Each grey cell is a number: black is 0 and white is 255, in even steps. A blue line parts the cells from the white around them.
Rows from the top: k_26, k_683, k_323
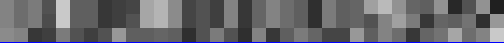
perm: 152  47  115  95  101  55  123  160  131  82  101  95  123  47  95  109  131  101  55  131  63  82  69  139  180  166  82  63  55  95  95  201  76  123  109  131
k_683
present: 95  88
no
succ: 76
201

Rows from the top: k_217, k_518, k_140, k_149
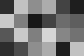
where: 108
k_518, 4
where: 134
k_140, 4
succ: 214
134
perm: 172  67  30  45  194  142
k_217

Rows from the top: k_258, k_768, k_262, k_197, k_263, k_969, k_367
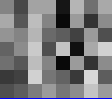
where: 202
k_197, 2
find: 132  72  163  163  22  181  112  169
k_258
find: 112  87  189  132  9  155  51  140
k_263
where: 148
k_262, 0

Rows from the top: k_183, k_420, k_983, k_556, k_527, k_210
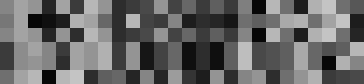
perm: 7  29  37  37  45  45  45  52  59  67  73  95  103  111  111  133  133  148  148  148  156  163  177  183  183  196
k_210
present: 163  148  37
yes
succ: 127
7
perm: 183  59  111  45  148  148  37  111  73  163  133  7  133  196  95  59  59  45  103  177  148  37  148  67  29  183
k_983
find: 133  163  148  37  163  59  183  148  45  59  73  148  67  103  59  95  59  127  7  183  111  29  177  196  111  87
k_183
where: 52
k_210, 13
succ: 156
52

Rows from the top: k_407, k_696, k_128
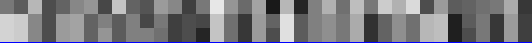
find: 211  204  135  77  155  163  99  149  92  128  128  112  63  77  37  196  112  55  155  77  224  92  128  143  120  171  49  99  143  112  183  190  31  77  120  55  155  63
k_128
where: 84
k_407, 10
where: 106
k_407, 17

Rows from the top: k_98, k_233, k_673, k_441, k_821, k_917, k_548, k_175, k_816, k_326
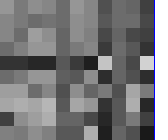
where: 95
k_917, 4
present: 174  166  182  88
yes
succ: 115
108
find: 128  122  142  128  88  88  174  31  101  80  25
k_326

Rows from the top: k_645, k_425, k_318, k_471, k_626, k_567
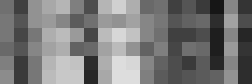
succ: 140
58
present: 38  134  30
no

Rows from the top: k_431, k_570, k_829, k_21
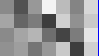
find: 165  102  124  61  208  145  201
k_570
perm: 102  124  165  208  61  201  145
k_570
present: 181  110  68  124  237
no
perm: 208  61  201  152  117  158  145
k_21
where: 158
k_21, 1

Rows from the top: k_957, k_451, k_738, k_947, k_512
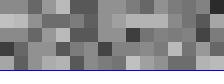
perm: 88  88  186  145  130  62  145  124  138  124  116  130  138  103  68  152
k_738
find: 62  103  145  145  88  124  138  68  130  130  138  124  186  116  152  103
k_947
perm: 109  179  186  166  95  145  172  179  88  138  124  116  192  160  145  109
k_512
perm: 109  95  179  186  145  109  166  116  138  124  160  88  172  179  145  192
k_512

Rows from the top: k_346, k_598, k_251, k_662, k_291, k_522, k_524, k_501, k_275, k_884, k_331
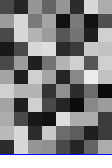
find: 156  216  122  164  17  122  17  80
k_598
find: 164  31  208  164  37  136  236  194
k_522
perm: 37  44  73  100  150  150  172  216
k_346
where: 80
k_598, 7
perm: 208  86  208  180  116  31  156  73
k_291

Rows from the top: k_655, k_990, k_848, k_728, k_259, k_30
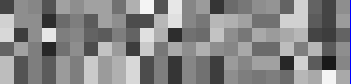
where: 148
k_655, 19
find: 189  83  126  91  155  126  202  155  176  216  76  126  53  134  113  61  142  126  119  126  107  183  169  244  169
k_30

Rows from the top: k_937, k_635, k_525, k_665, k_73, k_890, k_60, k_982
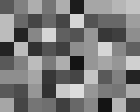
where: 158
k_635, 9
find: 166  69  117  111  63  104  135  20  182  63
k_982
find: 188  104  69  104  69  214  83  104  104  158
k_635
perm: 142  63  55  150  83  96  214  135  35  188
k_525
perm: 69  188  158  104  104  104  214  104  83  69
k_635
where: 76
k_60, 1

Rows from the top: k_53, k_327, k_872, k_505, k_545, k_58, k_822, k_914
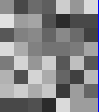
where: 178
k_58, 0
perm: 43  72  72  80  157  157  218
k_914
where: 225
k_327, 0
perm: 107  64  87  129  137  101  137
k_872
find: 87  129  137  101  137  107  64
k_872
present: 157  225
no

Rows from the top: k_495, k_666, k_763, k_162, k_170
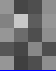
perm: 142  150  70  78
k_495
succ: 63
78

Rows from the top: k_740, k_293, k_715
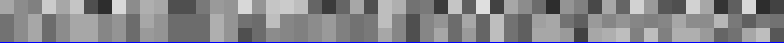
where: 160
k_293, 38
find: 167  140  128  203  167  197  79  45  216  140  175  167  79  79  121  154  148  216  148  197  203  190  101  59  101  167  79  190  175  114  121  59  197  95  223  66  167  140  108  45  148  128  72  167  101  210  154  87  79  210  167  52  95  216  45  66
k_740
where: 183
k_293, 51
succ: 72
167
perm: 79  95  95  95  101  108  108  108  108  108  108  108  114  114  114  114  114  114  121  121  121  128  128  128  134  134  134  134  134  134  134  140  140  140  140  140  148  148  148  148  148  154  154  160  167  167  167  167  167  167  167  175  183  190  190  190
k_293
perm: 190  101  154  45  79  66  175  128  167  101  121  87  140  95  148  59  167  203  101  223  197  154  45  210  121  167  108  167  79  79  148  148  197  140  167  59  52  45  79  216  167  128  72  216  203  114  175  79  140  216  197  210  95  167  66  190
k_740

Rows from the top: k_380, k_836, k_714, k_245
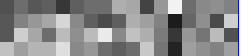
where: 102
k_836, 13
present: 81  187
no
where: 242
k_380, 12
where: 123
k_714, 11

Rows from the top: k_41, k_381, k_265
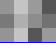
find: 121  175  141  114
k_381
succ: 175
141
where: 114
k_381, 3
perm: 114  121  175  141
k_381
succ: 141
114

